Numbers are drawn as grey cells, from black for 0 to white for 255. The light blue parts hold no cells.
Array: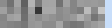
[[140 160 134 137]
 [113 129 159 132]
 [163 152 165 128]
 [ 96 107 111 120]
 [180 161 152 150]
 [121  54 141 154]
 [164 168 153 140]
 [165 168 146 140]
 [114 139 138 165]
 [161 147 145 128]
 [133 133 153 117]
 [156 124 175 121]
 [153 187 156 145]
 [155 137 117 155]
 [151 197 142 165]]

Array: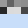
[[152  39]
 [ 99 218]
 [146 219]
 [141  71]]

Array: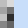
[[190 163 195 134]
 [218 113  46 100]]

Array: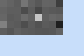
[[105  99 102 129  93]
 [ 99  94  90  93  85]
 [ 92  94  93  90  96]
 [117  76 107  78  91]
 [ 97  92  97  91  89]
 [ 88  71 197  82  86]
 [100  92  95  91  85]
 [ 99  89 103  88  87]
 [ 62  87  99  31  97]]

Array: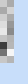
[[204 169 206 221 231 195  61 115 199]
 [170 210 171 151 138 179 182 245 181]]

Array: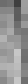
[[109 134 148 140 155 178 161 149 165 177 151 137]
 [114 135 154 156 169 149 166 156 158 180 175 158]
 [ 63  93  92 109 123 150 155 199 192 188 180 197]
 [158 156 129 152 117 123 127 112 110 128 134 111]]
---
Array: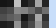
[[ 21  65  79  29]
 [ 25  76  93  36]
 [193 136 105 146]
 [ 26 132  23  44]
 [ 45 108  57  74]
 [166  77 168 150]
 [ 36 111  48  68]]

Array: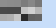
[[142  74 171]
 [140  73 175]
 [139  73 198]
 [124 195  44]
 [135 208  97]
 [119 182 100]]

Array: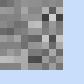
[[107 155 130 138 106 156 130 137 189 130]
 [117 151 133 128  98 144 130 156 186 132]
 [135 134 130 113 123 163 131 142 173 132]
 [147 166 149 118 129 116 112 173 171 169]
 [143 136 147 185 151 103 147 122  77 138]
 [142 136 148 190 151 100 150 123  74 139]
 [133 179  62 120 127 198 167 106 155 116]
 [140  95 207 153 147  78 108 167 120 156]
 [133 179  65 120 127 195 167 106 154 117]]

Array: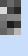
[[ 79 217 122 110 100]
 [105  68 133  28 123]
 [ 78  38 134  56 182]]

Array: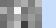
[[114 176 116 106]
 [117 134 136 153]
 [155 244 167 192]
 [173 115 134  62]
 [128 141 156 147]
 [188 150 135 124]]

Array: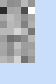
[[168  43 168 147 184 157 167 165 182]
 [141 164 189 184 184 112 144 140 168]
 [146 168 173 177 213 123 192 176 210]
 [185  77 146 129 186 139 158 155 114]
 [149 254 167 176 118 183 159 167 152]]
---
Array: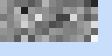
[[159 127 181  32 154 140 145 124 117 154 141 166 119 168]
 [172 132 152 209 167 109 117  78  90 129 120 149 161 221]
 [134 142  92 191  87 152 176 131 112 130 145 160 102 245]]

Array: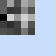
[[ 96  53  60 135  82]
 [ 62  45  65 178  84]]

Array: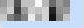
[[175 205  63 153 205 195 209  36 142 151]]

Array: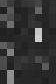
[[ 35  88  33  37  44 102  37  50]
 [ 45 111  36  37  52  49  36  47]
 [ 35  36  40  41  42 204  40  40]
 [ 39 128  36  37  46  43  40  49]
 [ 76  33  54  45  42  38  91  37]
 [ 37 141  39  38  38  40  34  42]]

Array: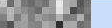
[[157 183 156 142 124 108 164 156 226 178  75 100 123]
 [111  83 155 160 134 130 170 157  47 167 170 109 123]]

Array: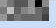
[[121 192  97 133 150 106  84]]
